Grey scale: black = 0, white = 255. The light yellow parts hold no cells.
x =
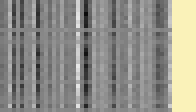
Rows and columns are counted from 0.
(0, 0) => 113
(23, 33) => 138
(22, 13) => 139
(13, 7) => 129
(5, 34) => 115
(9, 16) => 127
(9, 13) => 140
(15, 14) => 130
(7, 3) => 129
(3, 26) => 149
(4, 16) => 112
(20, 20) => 130
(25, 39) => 124
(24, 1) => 130
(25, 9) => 109
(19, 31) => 130
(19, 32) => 174
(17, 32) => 176
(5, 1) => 123
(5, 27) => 127
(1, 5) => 79
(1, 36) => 140
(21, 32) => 180
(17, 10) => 121
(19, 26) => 154
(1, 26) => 145
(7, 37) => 145
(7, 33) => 145
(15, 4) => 137
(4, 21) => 41
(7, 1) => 131
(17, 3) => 76
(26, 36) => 150
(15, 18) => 125
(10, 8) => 140
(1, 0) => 115
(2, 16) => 125
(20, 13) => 145
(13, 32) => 170
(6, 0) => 105

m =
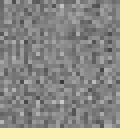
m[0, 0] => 102
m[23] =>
[91, 153, 150, 122, 120, 136, 94, 101, 106, 129, 113, 142, 106, 127, 142, 154, 134, 142, 112, 172, 128, 104, 135, 98, 110, 131, 128, 142, 111, 170]
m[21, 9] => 133
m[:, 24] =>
[105, 79, 125, 92, 128, 148, 155, 118, 125, 145, 128, 121, 138, 105, 136, 133, 122, 145, 113, 102, 136, 112, 137, 110, 99, 136, 126, 118, 126, 113, 87, 146]
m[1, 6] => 132
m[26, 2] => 140
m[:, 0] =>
[102, 103, 108, 113, 110, 118, 117, 131, 88, 159, 104, 128, 105, 115, 121, 165, 143, 145, 161, 113, 133, 118, 132, 91, 148, 123, 160, 127, 99, 116, 181, 124]
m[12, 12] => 119
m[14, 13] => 145
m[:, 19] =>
[167, 141, 142, 163, 135, 153, 139, 144, 171, 116, 121, 147, 149, 133, 106, 115, 145, 128, 96, 152, 144, 133, 139, 172, 128, 116, 111, 151, 148, 153, 148, 129]
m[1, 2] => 131
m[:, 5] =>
[113, 121, 125, 150, 120, 82, 112, 139, 122, 124, 175, 139, 156, 154, 148, 152, 138, 104, 141, 112, 77, 143, 138, 136, 117, 158, 123, 143, 179, 131, 141, 102]
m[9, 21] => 91
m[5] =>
[118, 156, 165, 105, 133, 82, 151, 149, 94, 119, 128, 122, 143, 139, 140, 122, 145, 131, 164, 153, 101, 106, 94, 154, 148, 124, 143, 131, 114, 121]
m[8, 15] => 152
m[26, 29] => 127
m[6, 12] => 133
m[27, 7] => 119
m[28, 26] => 120
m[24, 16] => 108
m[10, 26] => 114
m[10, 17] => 136
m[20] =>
[133, 159, 151, 112, 149, 77, 177, 164, 134, 87, 157, 115, 148, 114, 124, 57, 137, 136, 160, 144, 121, 164, 108, 189, 136, 96, 146, 174, 135, 91]
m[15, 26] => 121
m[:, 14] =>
[109, 144, 129, 152, 142, 140, 149, 144, 123, 119, 129, 149, 121, 127, 114, 152, 126, 152, 135, 133, 124, 143, 130, 142, 143, 148, 100, 119, 142, 137, 156, 159]
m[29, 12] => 110
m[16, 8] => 139
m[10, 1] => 154
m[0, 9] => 89
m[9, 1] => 101
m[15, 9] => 136
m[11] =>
[128, 130, 110, 139, 108, 139, 110, 115, 156, 153, 141, 122, 121, 132, 149, 141, 137, 145, 117, 147, 130, 117, 102, 118, 121, 145, 121, 140, 123, 151]
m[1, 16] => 126
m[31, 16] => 137
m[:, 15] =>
[122, 193, 160, 158, 137, 122, 141, 141, 152, 125, 152, 141, 139, 175, 121, 141, 98, 128, 112, 146, 57, 151, 109, 154, 135, 202, 137, 156, 141, 150, 130, 95]
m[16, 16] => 135
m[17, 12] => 133

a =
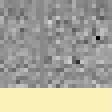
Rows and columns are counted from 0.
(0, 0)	158
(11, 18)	122
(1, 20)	132
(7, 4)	159
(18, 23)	123
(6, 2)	157
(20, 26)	134
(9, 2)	124
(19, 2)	149
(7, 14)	168
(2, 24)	108
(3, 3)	126
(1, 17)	145
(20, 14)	171
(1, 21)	124
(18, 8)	148
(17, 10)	137
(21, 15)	157
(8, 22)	145
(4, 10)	137
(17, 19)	170
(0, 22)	139
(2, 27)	136
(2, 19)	143
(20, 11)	153
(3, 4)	139
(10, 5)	165
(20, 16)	167
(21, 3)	164
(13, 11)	137
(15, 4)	151
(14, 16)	171
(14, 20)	156
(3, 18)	147
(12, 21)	175
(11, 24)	152
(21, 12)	193
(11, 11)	138
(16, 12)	150

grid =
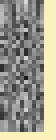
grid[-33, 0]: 108
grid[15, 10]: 160
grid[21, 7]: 93
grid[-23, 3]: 89
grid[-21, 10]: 139
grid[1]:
[171, 144, 122, 79, 174, 137, 184, 118, 154, 69, 139]
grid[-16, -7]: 89
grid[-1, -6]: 58
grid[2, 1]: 152
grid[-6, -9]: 99
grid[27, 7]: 128
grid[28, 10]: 82
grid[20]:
[135, 174, 112, 131, 188, 82, 189, 151, 92, 126, 127]
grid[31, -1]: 150
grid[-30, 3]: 60
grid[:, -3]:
[144, 154, 147, 169, 128, 115, 162, 163, 145, 124, 112, 67, 155, 142, 132, 91, 118, 92, 91, 108, 92, 176, 154, 144, 165, 87, 71, 105, 112, 83, 114, 83, 78]
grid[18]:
[172, 173, 129, 106, 167, 66, 119, 157, 91, 151, 163]
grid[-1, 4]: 149
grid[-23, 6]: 140
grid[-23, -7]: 178
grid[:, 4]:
[159, 174, 178, 141, 184, 131, 77, 146, 87, 52, 178, 127, 65, 54, 183, 174, 94, 89, 167, 72, 188, 104, 108, 106, 153, 184, 160, 156, 64, 86, 192, 174, 149]
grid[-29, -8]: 84
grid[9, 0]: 74
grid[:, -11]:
[108, 171, 178, 188, 183, 187, 157, 120, 170, 74, 186, 66, 140, 113, 136, 170, 45, 44, 172, 128, 135, 170, 187, 66, 138, 141, 88, 76, 54, 52, 154, 155, 154]
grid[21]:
[170, 94, 137, 66, 104, 164, 95, 93, 176, 79, 148]
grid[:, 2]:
[104, 122, 122, 134, 126, 143, 140, 110, 144, 124, 130, 108, 139, 134, 109, 127, 104, 107, 129, 138, 112, 137, 144, 104, 114, 116, 107, 99, 116, 112, 115, 124, 130]
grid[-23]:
[186, 171, 130, 89, 178, 82, 140, 148, 112, 124, 166]
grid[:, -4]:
[109, 118, 124, 107, 138, 141, 97, 99, 111, 102, 148, 146, 96, 98, 126, 157, 106, 121, 157, 125, 151, 93, 112, 96, 101, 156, 153, 128, 106, 128, 143, 159, 159]
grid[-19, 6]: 213
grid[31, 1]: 176
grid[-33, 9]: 70
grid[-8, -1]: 135
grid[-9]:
[138, 121, 114, 95, 153, 164, 194, 101, 165, 56, 112]

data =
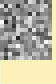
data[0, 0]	117
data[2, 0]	120
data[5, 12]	145
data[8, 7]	151
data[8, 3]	165
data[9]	[184, 179, 130, 208, 36, 139, 166, 148, 231, 171, 112, 93, 90]
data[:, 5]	[153, 141, 109, 124, 147, 111, 138, 207, 114, 139, 110, 173, 178, 181, 216]
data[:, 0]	[117, 219, 120, 108, 152, 253, 211, 146, 133, 184, 133, 122, 122, 195, 157]
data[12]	[122, 61, 115, 119, 150, 178, 120, 140, 145, 144, 159, 157, 107]
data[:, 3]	[147, 145, 152, 168, 76, 85, 51, 100, 165, 208, 147, 189, 119, 90, 151]
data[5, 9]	116
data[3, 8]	209
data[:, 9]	[86, 157, 155, 73, 154, 116, 172, 120, 81, 171, 193, 195, 144, 183, 167]
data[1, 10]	190
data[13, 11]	204
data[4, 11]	179
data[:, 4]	[138, 46, 148, 137, 208, 148, 207, 213, 206, 36, 143, 243, 150, 85, 193]
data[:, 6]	[86, 175, 141, 126, 172, 205, 133, 199, 135, 166, 132, 134, 120, 170, 177]
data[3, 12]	118
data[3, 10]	139
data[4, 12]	132
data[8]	[133, 190, 171, 165, 206, 114, 135, 151, 113, 81, 90, 119, 214]
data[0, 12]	123
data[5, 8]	149
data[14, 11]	141
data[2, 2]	112
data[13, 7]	130
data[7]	[146, 107, 114, 100, 213, 207, 199, 86, 226, 120, 173, 95, 166]
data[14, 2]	178
